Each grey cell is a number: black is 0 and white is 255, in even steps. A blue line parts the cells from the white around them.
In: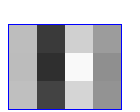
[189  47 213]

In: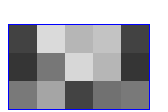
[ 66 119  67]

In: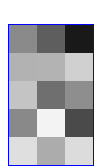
[138 179 142]

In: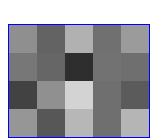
[143 102 211 111]

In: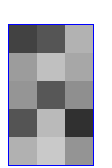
[ 66 192 143]

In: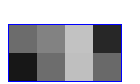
[108 109]
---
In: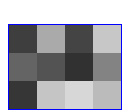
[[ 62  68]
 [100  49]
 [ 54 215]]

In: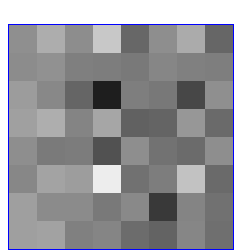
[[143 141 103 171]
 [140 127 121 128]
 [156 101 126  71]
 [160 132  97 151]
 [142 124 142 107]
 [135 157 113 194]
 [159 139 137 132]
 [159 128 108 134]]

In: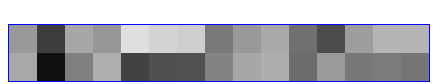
[[153 167 223 206 153 112 157 180]
 [168 127  66  81 167 108 120 117]]

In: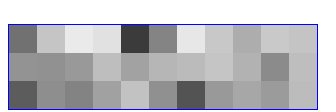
[[113 234  59 231 173 196]
 [147 153 162 187 178 190]
 [ 92 131 194  83 167 188]]

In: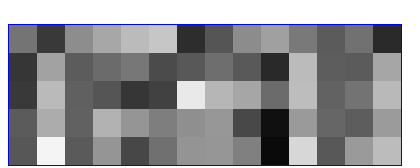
[[116 141 187  45 140 121 113]
 [ 54  92 119  88  89 187  91]
 [ 57  96  54 233 166 189 115]
 [ 91  97 149 143  72 154  93]
 [ 87  90  71 148 128 215 154]]

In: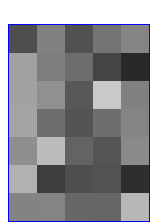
[[ 78  81 133]
 [160 109  41]
 [162  88 129]
 [164  84 132]
 [143  99 138]
 [177  78  46]
 [131 103 183]]

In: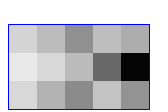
[[212 144 173]
 [233 187   5]
 [216 139 147]]

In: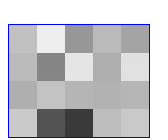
[[193 151 164]
 [187 229 225]
 [175 181 182]
 [202  58 201]]

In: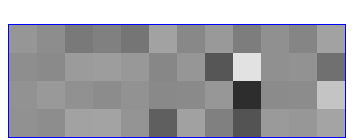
[[150 121 117 136 125 133]
 [142 155 152 150 226 146]
 [146 145 146 138  45 140]
 [145 162 148 161  83 151]]
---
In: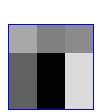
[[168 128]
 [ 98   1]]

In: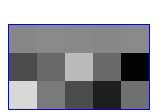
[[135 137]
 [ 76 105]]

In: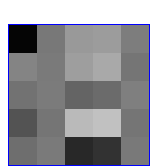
[[  5 120]
 [132 122]]

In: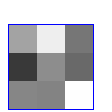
[[163 238]
 [ 57 141]]

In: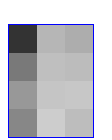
[[ 51 182]
 [121 191]]

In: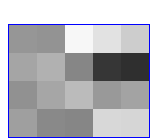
[[150 147]
 [165 177]]

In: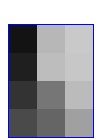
[[ 19 183]
 [ 31 189]]

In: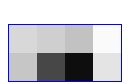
[[216 207]
 [198  71]]
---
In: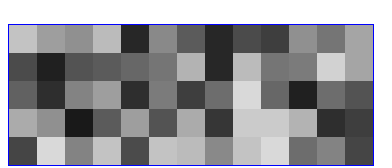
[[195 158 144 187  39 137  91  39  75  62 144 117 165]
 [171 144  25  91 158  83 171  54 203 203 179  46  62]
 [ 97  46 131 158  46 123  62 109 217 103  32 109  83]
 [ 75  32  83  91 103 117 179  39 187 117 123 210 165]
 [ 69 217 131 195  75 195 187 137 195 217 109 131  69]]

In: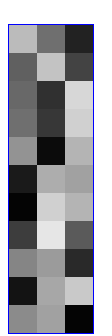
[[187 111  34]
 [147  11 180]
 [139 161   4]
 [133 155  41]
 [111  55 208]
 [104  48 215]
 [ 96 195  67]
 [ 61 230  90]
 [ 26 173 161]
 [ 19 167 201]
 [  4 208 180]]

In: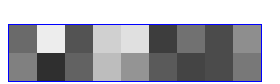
[[128  47  98 189 148  90  68  75 120]
 [106 237  83 208 224  61 113  75 142]]

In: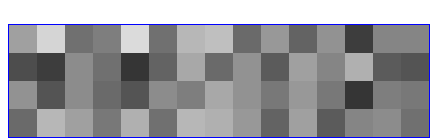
[[160 213 112 126 219 112 183 191 106 152  99 146  61 133 133]
 [146  84 140 106  84 140 126 168 146 120 152 120  53 126 120]
 [106 183 160 120 176 112 183 176 152  99 160  91 133 140 112]
 [ 77  61 140 112  53  99 168 106 146  91 160 133 176  91  84]]

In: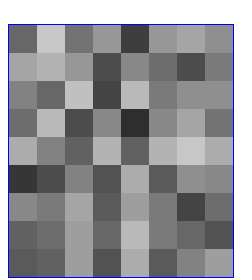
[[172 130  97 179  97 179 199 172]
 [165 179 151  76 136 109  76 122]
 [136 122 165  90 158 122  68 109]
 [130 103 192  68 185 122 143 143]
 [109 185  76 136  46 136 165 115]
 [103 199 115 151  62 151 165 143]
 [ 97 109 158 103 185 122 103  82]
 [ 90  97 158  82 172  90 130 158]
 [ 54  76 130  82 172  90 143 136]]

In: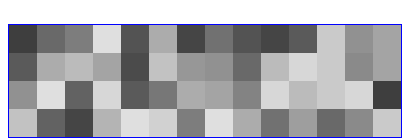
[[194  98  69 180 223 209 125 223 172 113 158 105 138 202]
 [145 223  98 215  90 119 172 164 131 215 187 202 215  62]
 [ 90 172 187 164  75 194 151 145 105 187 215 202 138 164]
 [ 62 105 125 223  83 172  69 113  83  69  90 202 145 164]]
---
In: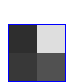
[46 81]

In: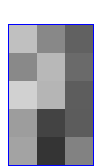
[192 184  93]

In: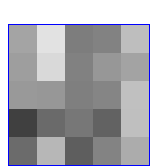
[164 217 127  98 172]

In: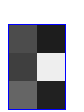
[ 76 238]

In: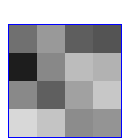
[112 136 161 148]

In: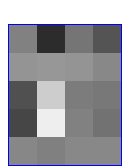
[129 151 124 114]

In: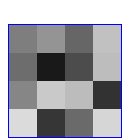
[126  25 188 214]

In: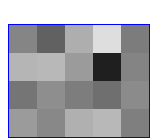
[133 184 125 184]
